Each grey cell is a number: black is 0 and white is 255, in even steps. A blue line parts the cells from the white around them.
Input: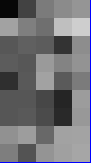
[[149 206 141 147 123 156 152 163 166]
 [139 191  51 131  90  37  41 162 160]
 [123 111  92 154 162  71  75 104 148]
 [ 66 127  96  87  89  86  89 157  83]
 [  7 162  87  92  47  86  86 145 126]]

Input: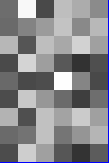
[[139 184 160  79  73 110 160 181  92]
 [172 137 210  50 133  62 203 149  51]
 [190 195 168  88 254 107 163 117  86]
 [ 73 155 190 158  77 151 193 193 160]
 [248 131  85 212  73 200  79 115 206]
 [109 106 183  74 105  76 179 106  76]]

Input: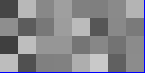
[[180 122 139 140]
 [138 137 115  96]
 [127  86 135 201]
 [128 187 117 174]
 [159 157 150 129]
 [136 120 150 128]
 [184  92 190  80]
 [ 69 142  63 189]]

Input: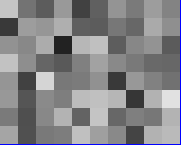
[[131 143  91 103 113 225 179 186]
 [157 170 147 105 129 178 119 178]
 [122 103 135 121 152  54 127  68]
 [148 119  93 137  57 182 103 137]
 [ 96  92 192 162 145 192 196 159]
 [ 65  95 183 128 123 188  99 192]
 [153 175  34  89 120 126 179 125]
 [ 92 150 172 101 213 138 136 121]
 [115 157 136 142  65  85  79  80]
 [197  57 146 194 149 152 122 165]]

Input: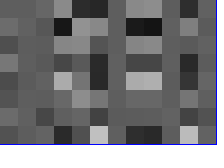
[[ 97  91  97  92 101  95  82  98]
 [ 46 127  90  41  53 117  67 187]
 [ 93  96  94  95  92  94  98  93]
 [141  20 137  70 175 103  93  41]
 [137  26 133  70 171 103  92  46]
 [ 94  94  94  96  96  94  91  95]
 [ 39 136  84  42  41 118  66 192]
 [ 44 146 136  89 116 141 101  80]
 [138  23 134  71 171 104  95  42]
 [102  87  92  89  97  93  71  99]
 [ 94  97  93  94  91  94  96  93]
 [ 94 108  79 119  76  83 107  82]]

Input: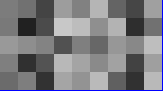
[[160 113 190 159 185]
 [ 70  46 136  66  49]
 [100 179 151 162  96]
 [181 143 103 138 186]
 [129 189 127 164 147]
 [157 200  81 184 165]
 [ 68  75 131  83  50]
 [113  33 142  48 126]
 [124 121 153 127 107]]

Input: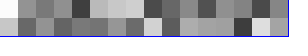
[[134 164]
 [ 74 222]
 [131  61]
 [144 160]
 [ 81 163]
 [137 173]
 [103  92]
 [ 75 210]
 [207 107]
 [200 150]
 [186 116]
 [ 63 121]
 [144 100]
 [121 147]
 [147 104]
 [252 199]]
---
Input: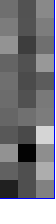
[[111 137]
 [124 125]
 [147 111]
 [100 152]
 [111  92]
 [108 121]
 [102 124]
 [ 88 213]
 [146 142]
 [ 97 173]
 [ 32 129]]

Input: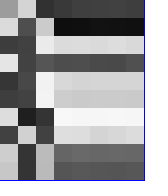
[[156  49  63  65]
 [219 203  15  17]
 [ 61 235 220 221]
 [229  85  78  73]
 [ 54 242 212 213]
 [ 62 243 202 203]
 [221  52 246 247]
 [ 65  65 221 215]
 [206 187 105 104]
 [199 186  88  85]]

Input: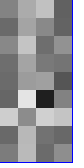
[[131 193]
 [106 137]
 [136 110]
 [110 121]
 [107 160]
 [102  31]
 [206 208]
 [105 114]
 [124 107]]

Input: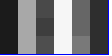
[[ 27  73 102]
 [ 27  62 102]
 [ 27  78 121]]

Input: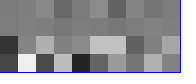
[[123 136 123  98 117]
 [124 126 126 119 130]
 [ 51 176 138 193 128]
 [ 70  73  36 154 177]]

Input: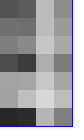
[[ 85 188]
 [113 188]
 [127 198]
 [ 75 173]
 [164 199]
 [162 216]
 [ 39 181]]

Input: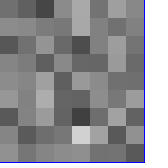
[[112  70 169 159]
 [140 124 168 113]
 [ 87 148  77 157]
 [133  95 103 154]
 [140 160 153 112]
 [151 173  99 120]
 [ 89 155  64 162]
 [133 110 209  89]
 [145 133 143 115]]

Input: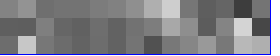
[[131 111 115 129 175 118 101 116]
 [ 95 127  97  98 125 142 132  71]
 [109 119  99  98  81 134 120 175]]

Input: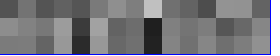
[[ 83  84  85 143 192  99 147  99]
 [141 120  59  99  31 116  86 134]
 [123 100  43 104  34 113 111 145]]
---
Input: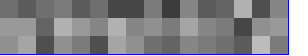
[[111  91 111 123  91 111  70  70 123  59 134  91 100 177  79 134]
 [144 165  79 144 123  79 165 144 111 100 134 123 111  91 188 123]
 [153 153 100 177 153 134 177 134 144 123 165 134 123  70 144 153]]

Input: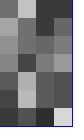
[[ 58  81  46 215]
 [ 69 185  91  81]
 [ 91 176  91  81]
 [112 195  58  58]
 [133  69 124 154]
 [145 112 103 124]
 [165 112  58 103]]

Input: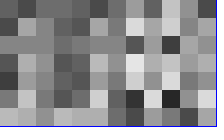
[[ 62 156 133  97  85 156 121 207 145 218 121 145]
 [ 74 166 133  97  85 166 121 218 166 207 133 166]
 [ 85 175 145  85  97 186 145 229 175 195 156 175]
 [ 97  74 109 109  97  74 109 156  97 195 145  74]
 [121 195 121  85 109 207  97  51 218  39 145 218]
 [133 133 133 109 121 133 133  85 156  62 166 145]
 [186 175 145 186 175 175 109  74 156 121  74 166]]

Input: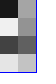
[[ 24 165]
 [ 66  96]
 [229 195]
 [240 147]]

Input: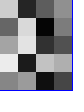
[[102 217   5 124]
 [134 155  15  70]
 [164 227  49  81]
 [205  37  93 144]
 [236  27 194 175]]

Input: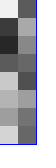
[[ 39 136]
 [ 59 169]
 [ 91 103]
 [158 115]
 [180 158]
 [201  80]
 [212 103]
 [241  91]]

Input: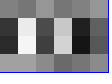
[[ 42 245  63 211  21  87]
 [ 53 235  75 200  32  96]
 [129 118 150 118 129 150]
 [161 161 139 106 118 139]]

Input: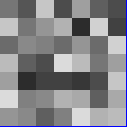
[[107 137 128 107 149 107 209]
 [118  85 198  76 159  95  76]
 [149 137  95 128 219 178 187]
 [159  44  65  65  55  76 198]
 [187  95  76 219 187 118 159]
 [198 118 149 178  44 209  65]
 [219 128 137 178 169  95 169]]

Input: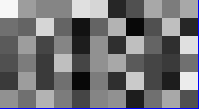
[[ 58 157  58 112   8 124  47 202  69  29 236]
 [ 80 124  58 191  69 145 168  90  69  58 112]
 [ 90 157  69 133  29 145  47 191 100  47 224]
 [112 100 214 100  18 100 179   8  80 191  38]
 [145 112 179 124  69 133 145  29 112 168  80]
 [247 157 133 133 224 214  38  80 168 124 168]]
